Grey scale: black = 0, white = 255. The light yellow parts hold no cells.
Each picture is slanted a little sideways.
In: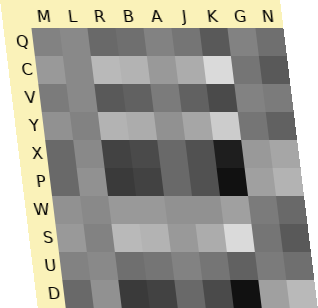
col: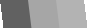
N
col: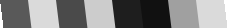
K

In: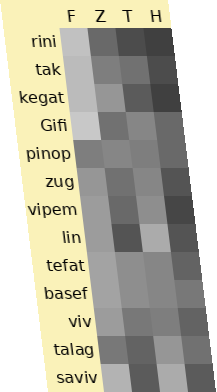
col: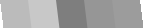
F
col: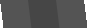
H
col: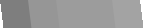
F

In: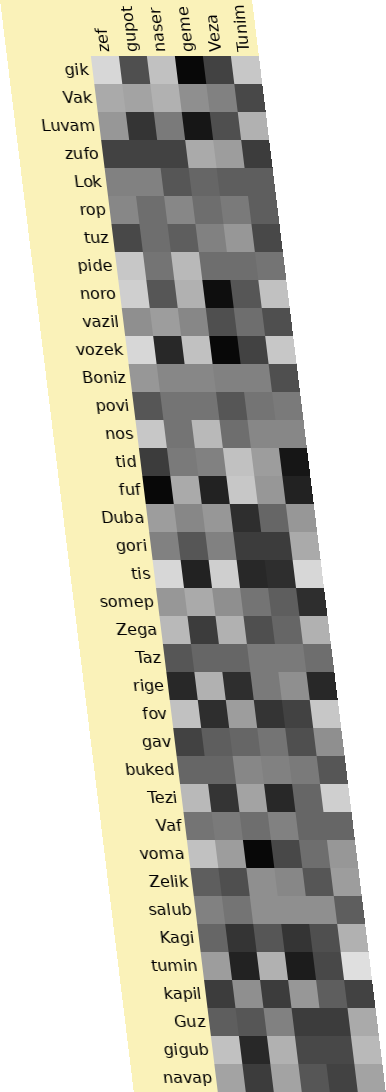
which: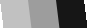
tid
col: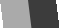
gupot
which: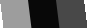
voma
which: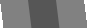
gori
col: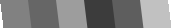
zef

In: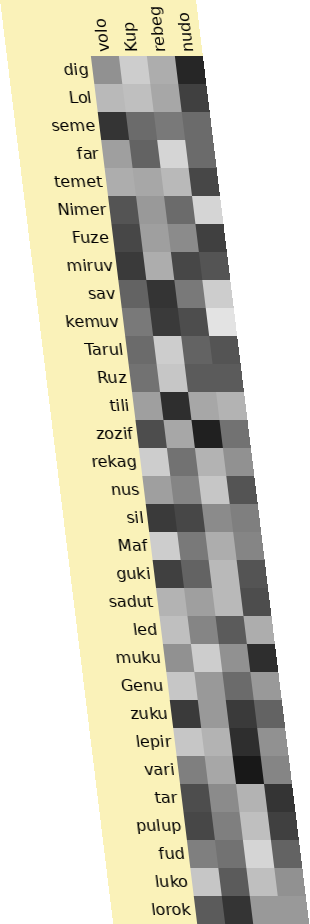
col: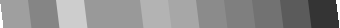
Kup
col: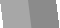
Kup
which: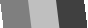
pulup
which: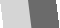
far
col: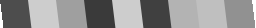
volo
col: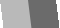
rebeg
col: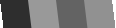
nudo

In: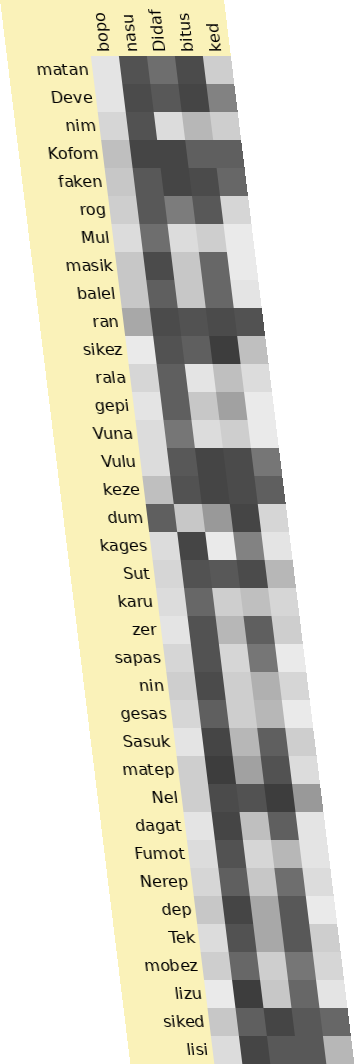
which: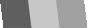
gepi
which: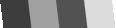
matep

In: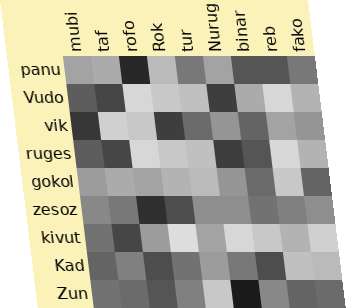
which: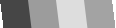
kivut
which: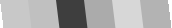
Vudo
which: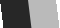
panu
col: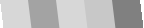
reb
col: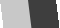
Rok
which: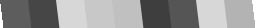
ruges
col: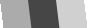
taf

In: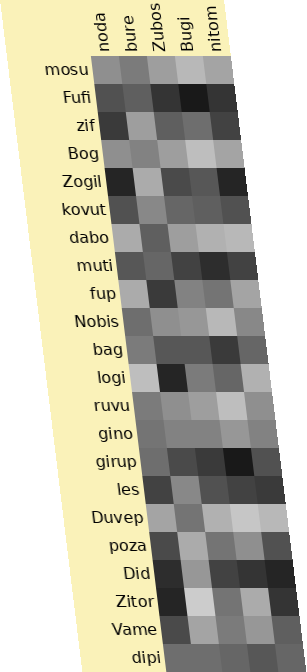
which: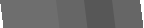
dipi
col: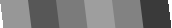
Zubos
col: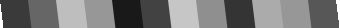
Bugi
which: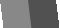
les
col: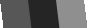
bure

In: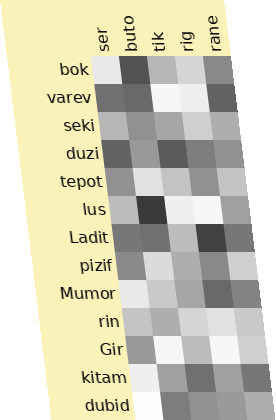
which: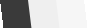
lus
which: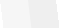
varev

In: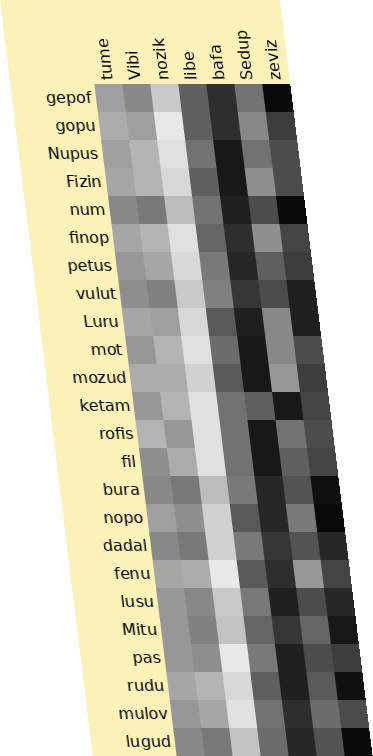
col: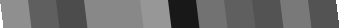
Sedup
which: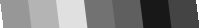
ketam
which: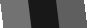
fil
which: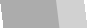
mozud
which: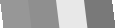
pas
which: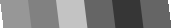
Mitu

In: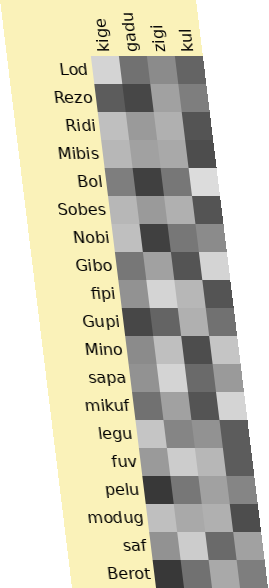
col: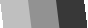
kige
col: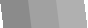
zigi
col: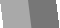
zigi
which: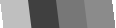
Nobi
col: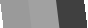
gadu

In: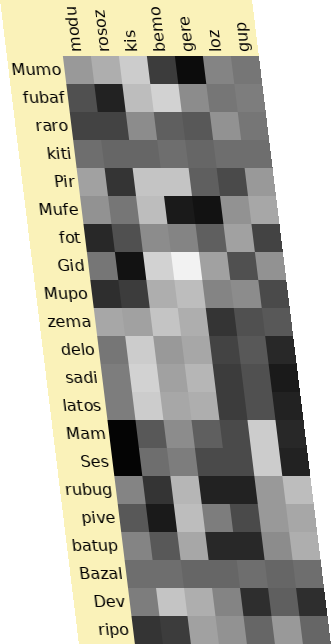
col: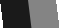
bemo
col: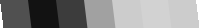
rosoz
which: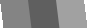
fot

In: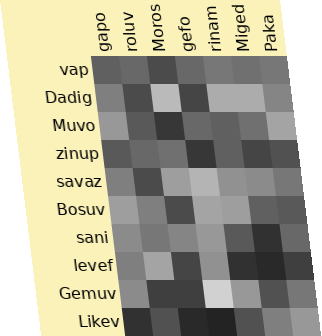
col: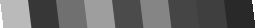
Moros
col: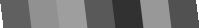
rinam
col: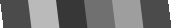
Moros
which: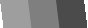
Bosuv
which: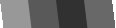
sani

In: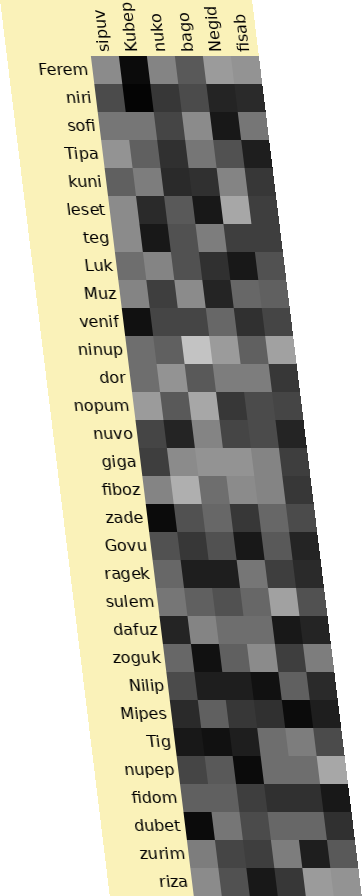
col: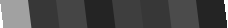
fisab
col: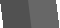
sipuv
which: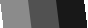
riza
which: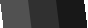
Luk
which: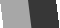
nopum
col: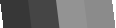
bago

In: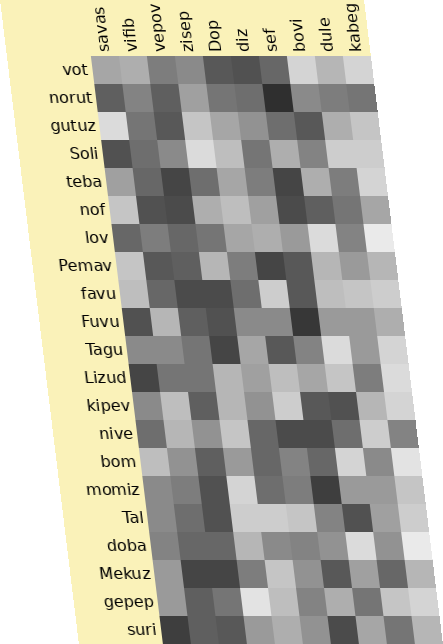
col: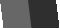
sef
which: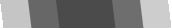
nive
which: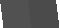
nof

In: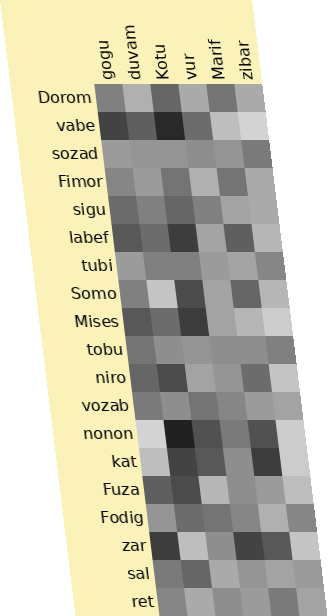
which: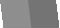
vozab
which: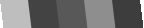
kat

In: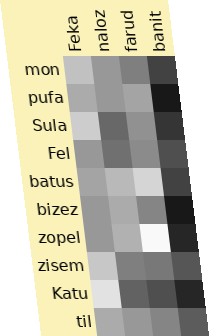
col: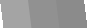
farud
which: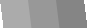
til
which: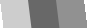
Sula
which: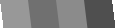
Fel
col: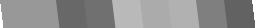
naloz
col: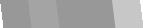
Feka
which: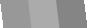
bizez

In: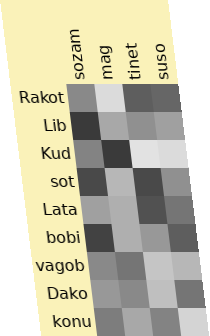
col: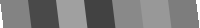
sozam
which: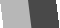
sot
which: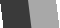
Lib
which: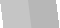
vagob
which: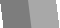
konu

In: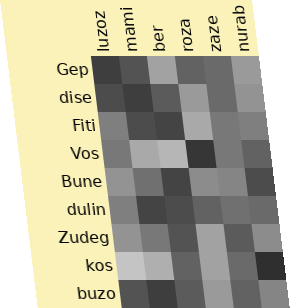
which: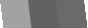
Gep
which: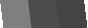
Fiti
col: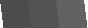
ber
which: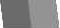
dise
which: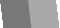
Vos
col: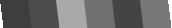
mami

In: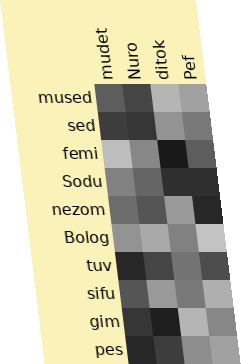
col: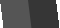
mudet
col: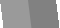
ditok
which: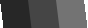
tuv

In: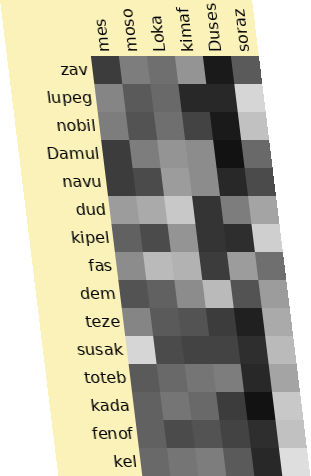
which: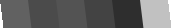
fenof
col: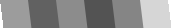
mes
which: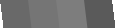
kel
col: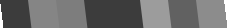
mes

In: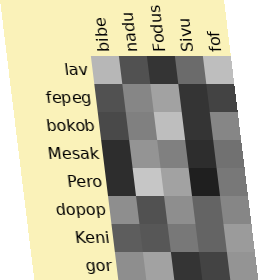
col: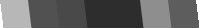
bibe
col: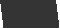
Sivu
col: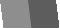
bibe
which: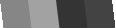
fepeg
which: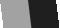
Pero
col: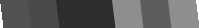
bibe

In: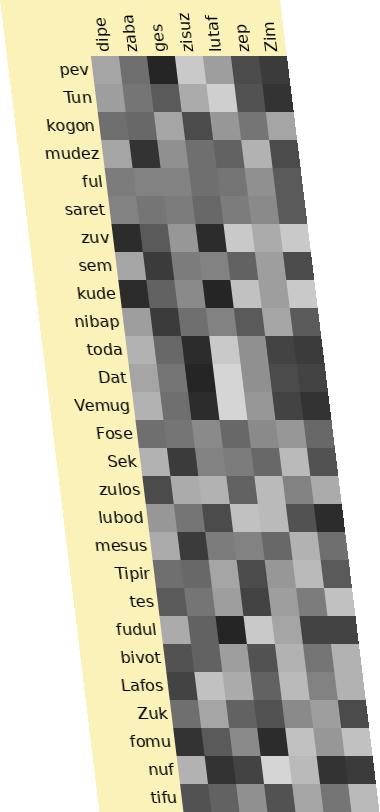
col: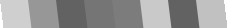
lutaf
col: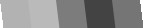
zep
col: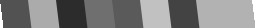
Zim

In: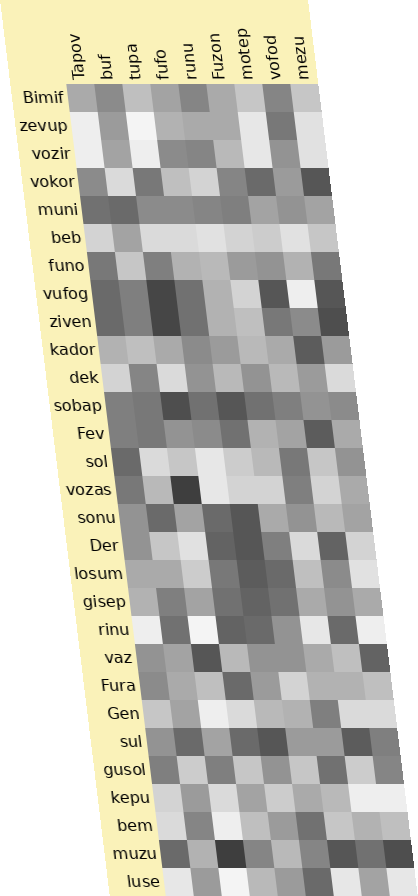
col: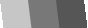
mezu
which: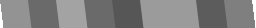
sul
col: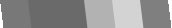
Tapov

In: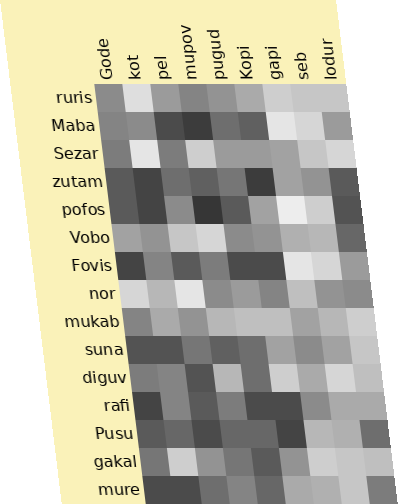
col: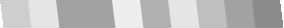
gapi
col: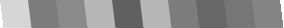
mupov
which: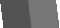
suna
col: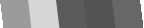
lodur
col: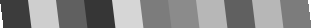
mupov
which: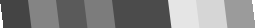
Fovis

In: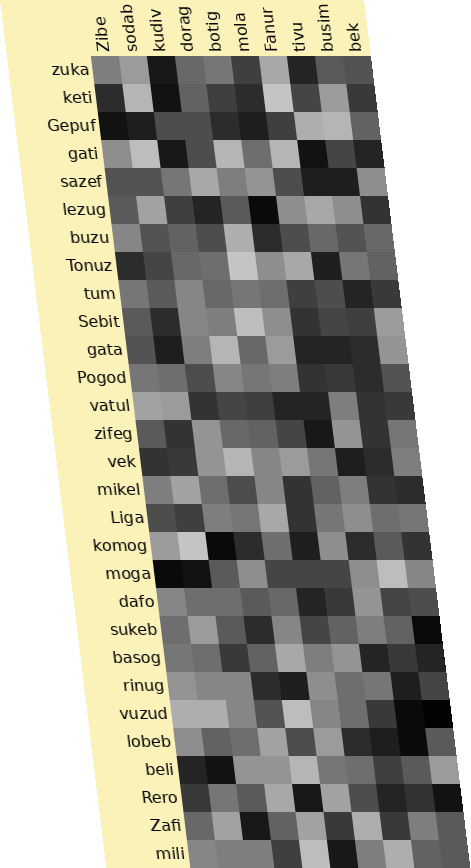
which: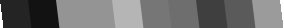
beli
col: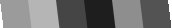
busim
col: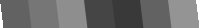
Fanur
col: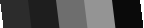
mola
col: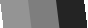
tivu
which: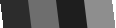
komog
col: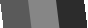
Zibe

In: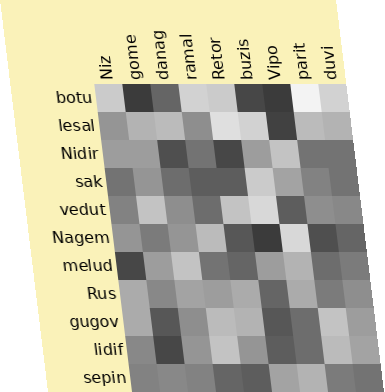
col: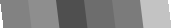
parit
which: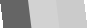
botu
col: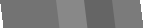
duvi
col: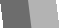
Vipo
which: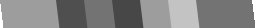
Nidir

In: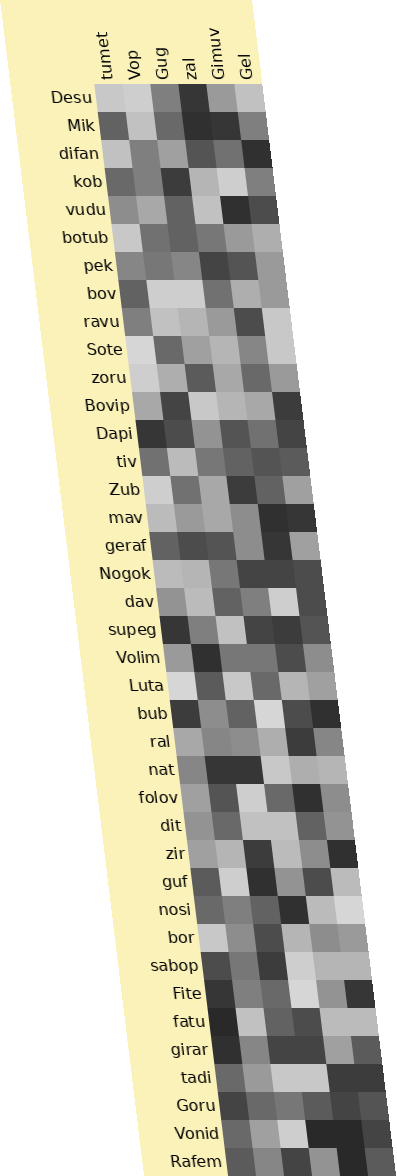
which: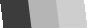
kob
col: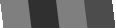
Gel
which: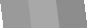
mav
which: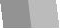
dav
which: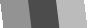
guf

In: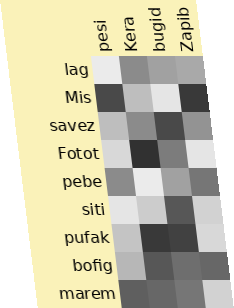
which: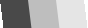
Mis
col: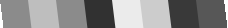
Kera
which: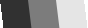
Fotot
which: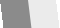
pebe

